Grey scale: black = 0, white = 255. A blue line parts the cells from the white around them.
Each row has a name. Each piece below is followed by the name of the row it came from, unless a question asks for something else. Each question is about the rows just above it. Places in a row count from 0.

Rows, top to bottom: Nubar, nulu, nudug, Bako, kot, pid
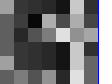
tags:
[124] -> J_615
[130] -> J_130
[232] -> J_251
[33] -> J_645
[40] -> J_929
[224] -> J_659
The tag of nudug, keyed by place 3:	J_615
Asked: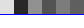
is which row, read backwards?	pid

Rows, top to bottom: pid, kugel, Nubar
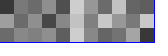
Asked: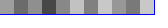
kugel
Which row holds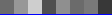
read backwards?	pid
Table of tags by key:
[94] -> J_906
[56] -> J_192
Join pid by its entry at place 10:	J_906
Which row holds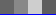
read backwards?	Nubar
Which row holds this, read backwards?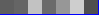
pid

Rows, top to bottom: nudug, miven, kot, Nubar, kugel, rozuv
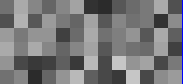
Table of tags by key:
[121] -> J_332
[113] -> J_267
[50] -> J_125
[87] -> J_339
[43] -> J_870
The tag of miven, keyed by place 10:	J_332
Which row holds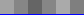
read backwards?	Nubar
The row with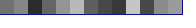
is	rozuv
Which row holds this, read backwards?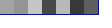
kugel
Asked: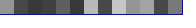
kugel
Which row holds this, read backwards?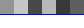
kugel

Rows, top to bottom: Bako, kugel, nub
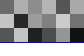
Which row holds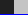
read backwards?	nub
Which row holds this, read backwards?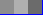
Bako

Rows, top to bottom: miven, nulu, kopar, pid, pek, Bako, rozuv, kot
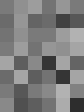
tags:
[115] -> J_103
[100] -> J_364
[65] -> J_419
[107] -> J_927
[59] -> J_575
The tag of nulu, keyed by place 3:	J_927
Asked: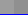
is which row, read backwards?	miven
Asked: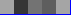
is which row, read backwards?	Bako
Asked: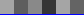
pek
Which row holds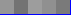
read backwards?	miven
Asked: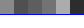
kot

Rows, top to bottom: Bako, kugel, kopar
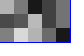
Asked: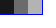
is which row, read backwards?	kopar
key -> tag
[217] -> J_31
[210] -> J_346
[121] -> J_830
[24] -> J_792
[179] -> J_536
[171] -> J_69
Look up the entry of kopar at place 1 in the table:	J_31

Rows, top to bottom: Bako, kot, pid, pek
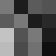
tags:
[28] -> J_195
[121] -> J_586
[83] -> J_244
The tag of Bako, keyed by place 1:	J_195
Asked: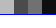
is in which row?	pek
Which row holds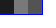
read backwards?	pid
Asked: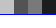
pid
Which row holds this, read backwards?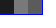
kot

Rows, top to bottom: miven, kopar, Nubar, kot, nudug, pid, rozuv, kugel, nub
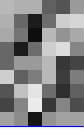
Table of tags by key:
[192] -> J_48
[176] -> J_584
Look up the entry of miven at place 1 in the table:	J_584
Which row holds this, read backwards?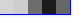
kopar
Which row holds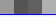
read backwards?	miven

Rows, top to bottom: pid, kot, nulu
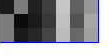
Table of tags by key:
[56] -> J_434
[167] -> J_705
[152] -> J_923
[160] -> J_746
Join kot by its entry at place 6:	J_705
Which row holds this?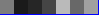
nulu

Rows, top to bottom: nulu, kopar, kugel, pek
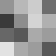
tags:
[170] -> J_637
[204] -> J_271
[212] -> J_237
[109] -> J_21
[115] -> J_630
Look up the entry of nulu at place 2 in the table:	J_271
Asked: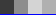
kopar
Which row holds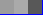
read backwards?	kugel
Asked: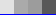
pek

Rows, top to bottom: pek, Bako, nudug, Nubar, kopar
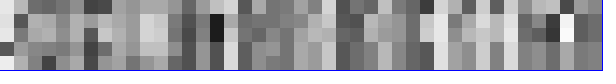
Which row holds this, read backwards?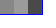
pek
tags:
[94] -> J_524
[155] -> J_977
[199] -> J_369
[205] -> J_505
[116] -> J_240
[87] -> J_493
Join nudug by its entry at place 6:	J_493
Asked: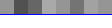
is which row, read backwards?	kopar
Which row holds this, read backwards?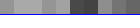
pek
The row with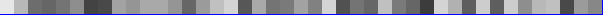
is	pek

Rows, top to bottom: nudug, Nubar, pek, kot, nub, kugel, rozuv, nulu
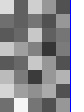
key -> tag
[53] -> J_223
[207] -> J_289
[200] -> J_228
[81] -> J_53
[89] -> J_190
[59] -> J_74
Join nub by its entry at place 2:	J_228
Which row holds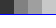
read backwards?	kot
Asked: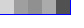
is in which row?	rozuv
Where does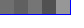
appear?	Nubar
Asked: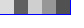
nudug
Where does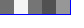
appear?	nulu
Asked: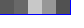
nub

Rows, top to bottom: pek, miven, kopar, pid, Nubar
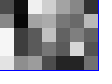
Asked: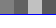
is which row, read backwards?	kopar
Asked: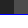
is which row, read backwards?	Nubar
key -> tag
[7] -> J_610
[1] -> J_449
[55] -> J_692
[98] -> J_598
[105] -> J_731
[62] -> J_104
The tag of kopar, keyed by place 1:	J_104

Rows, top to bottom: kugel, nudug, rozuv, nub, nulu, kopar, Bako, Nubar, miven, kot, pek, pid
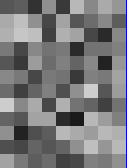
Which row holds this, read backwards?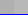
kot
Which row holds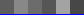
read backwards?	nudug
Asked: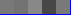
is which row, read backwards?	nub

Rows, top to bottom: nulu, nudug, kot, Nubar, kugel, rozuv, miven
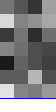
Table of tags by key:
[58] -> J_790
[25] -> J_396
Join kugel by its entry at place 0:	J_396
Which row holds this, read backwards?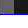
kugel
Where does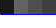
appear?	kugel
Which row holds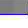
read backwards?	miven

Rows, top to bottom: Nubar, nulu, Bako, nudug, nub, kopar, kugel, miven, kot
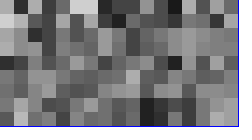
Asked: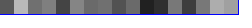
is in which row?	kot
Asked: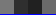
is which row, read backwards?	kot
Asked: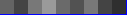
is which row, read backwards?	Bako
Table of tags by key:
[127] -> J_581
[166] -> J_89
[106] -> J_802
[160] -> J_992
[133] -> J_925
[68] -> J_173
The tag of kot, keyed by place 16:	J_992
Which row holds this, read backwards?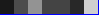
Nubar
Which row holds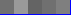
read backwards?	nudug

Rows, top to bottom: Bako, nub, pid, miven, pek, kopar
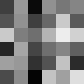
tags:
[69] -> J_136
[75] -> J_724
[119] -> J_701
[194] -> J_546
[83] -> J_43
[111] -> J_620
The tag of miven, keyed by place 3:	J_620
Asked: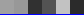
pek
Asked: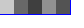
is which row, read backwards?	nub
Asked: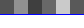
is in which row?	nub

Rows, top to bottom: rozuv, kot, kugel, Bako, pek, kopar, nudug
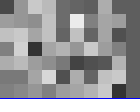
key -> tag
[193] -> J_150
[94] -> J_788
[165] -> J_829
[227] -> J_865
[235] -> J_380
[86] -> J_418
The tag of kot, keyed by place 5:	J_380
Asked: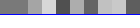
kopar
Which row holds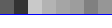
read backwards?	nudug

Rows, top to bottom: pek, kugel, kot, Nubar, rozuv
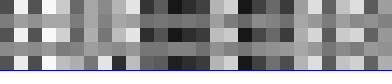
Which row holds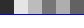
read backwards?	kot
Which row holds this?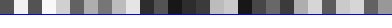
kot
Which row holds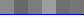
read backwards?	kugel
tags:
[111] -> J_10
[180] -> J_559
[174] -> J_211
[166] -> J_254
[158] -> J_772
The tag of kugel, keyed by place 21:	J_254

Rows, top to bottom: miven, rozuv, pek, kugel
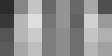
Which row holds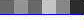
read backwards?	miven
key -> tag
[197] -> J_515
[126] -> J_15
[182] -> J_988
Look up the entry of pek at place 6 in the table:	J_515
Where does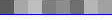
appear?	kugel
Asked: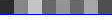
miven
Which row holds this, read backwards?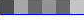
miven

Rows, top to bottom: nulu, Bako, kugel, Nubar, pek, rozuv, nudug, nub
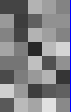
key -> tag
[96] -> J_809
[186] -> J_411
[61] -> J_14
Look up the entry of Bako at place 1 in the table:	J_14
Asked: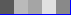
nub
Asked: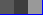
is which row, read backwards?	nudug

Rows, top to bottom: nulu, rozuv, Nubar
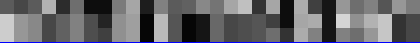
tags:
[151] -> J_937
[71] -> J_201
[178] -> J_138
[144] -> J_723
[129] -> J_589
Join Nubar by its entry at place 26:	J_937
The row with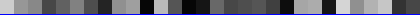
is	rozuv
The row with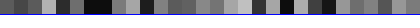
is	nulu
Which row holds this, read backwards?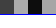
nulu

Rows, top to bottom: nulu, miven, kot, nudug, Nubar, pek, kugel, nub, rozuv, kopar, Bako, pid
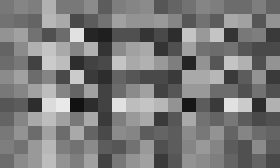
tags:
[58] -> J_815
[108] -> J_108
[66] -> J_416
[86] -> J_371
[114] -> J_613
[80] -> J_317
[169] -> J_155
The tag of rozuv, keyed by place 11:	J_815
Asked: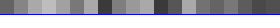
rozuv
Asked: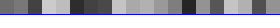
Nubar

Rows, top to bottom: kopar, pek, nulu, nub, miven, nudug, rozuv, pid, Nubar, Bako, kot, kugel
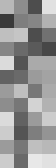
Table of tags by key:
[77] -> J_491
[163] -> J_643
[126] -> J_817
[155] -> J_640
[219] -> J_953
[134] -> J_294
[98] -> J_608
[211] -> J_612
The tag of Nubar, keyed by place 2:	J_640
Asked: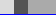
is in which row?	miven
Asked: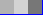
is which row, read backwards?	pid
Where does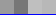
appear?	kot
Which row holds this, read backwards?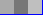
rozuv

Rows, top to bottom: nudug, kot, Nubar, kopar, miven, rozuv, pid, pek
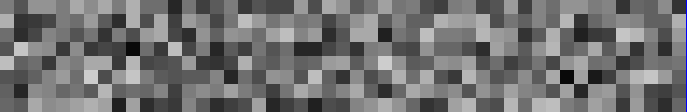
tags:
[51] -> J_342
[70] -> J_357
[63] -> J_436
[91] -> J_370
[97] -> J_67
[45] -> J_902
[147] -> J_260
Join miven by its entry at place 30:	J_67
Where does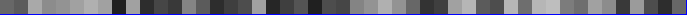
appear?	pek

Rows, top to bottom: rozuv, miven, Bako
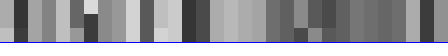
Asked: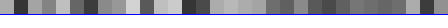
miven
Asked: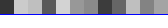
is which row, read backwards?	miven
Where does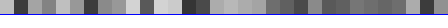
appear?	Bako
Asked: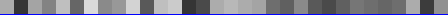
rozuv

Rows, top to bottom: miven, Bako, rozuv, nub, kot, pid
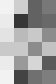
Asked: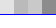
rozuv
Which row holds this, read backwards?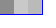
rozuv
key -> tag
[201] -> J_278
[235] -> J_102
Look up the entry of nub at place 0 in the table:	J_278

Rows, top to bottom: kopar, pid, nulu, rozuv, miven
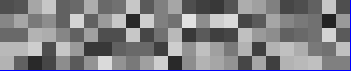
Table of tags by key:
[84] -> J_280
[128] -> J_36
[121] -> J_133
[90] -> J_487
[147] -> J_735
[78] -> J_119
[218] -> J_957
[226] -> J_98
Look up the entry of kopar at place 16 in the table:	J_280
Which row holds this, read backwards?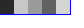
pid

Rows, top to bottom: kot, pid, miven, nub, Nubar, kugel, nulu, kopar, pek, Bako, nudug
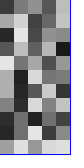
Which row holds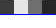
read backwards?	Bako
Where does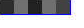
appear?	pek
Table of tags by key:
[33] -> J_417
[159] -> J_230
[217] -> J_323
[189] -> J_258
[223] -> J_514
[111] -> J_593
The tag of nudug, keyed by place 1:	J_514

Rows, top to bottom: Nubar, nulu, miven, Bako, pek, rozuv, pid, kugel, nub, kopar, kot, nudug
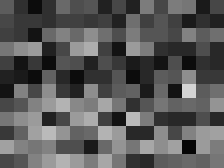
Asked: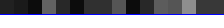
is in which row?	rozuv
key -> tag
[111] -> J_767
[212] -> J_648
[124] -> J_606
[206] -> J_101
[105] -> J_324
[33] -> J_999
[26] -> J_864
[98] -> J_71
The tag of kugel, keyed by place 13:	J_324
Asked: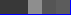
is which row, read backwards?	rozuv
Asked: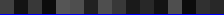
pek
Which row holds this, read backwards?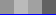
kopar

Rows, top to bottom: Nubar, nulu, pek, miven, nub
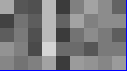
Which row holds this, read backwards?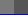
miven
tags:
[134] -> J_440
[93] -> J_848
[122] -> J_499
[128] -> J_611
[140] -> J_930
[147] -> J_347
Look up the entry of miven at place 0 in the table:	J_347
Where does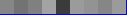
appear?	nub
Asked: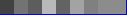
nulu
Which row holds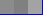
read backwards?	nulu

